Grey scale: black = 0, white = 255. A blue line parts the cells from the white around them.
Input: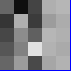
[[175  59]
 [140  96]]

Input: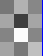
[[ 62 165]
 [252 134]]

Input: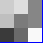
[[123 134]
 [106 249]]

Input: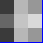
[[196 217]
 [183 151]]

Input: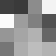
[[157 128]
 [165 178]]

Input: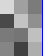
[[195 144]
 [117 192]]

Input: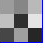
[[ 47 228]
 [159  38]]

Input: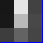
[[185  72]
 [ 99  69]]

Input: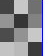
[[ 53 130]
 [146 200]]
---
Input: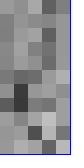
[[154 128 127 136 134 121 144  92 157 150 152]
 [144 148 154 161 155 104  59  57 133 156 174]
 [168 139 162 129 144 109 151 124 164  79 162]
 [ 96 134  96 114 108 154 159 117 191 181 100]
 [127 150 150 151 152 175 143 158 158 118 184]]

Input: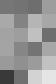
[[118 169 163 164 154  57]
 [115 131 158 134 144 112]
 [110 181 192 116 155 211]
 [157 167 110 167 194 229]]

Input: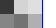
[[ 55 133]
 [212 115]
 [223 176]]

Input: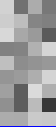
[[210 205 216 129 191 149 160 144 172]
 [113 189 168 131 141 155  93  93 171]
 [172 133 154 177 147 174 219 187 202]
 [120 128  90 213 152 212 175  55 200]]

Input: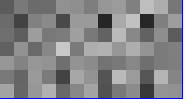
[[ 92 107 111  97 151 120 163]
 [121  67  94 146 131 101 102]
 [107 129 157 105 150 154 151]
 [108 138 120 135 147 123 177]
 [145  73 124 200 111  67 104]
 [143 154 159 122 147 167 135]
 [126 154 121 174 139 147 163]
 [150  37  98 177 115  84  81]
 [155 169 186 150 120 186 121]
 [128 193 136 174 135 155 139]
 [190  39  98 148 111  86  56]
 [173 127 142 123 123 180 148]
 [119 157  92 127 126 133 145]]

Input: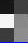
[[ 22 244  59]
 [ 64 135 141]]

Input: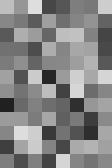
[[190 135  89 113 123 161 143  32 155 134  63 126]
 [150 121 174 112 143  82 115 105 154 221 164  77]
 [222  91 156  77 100 203 139 129 124 206 203 128]
 [ 71 159 102 173 135  38 189 110 166  57 132  67]
 [ 86 111 190 133 136 155  66 100  96 115  71 213]
 [126 133 193 167 158 207 214  47 122  82 170 133]
 [120 147 130 163 179 168 108 151  61  46 179 116]
 [205  99  69  73  88 213 134 164 138 167 161 136]]
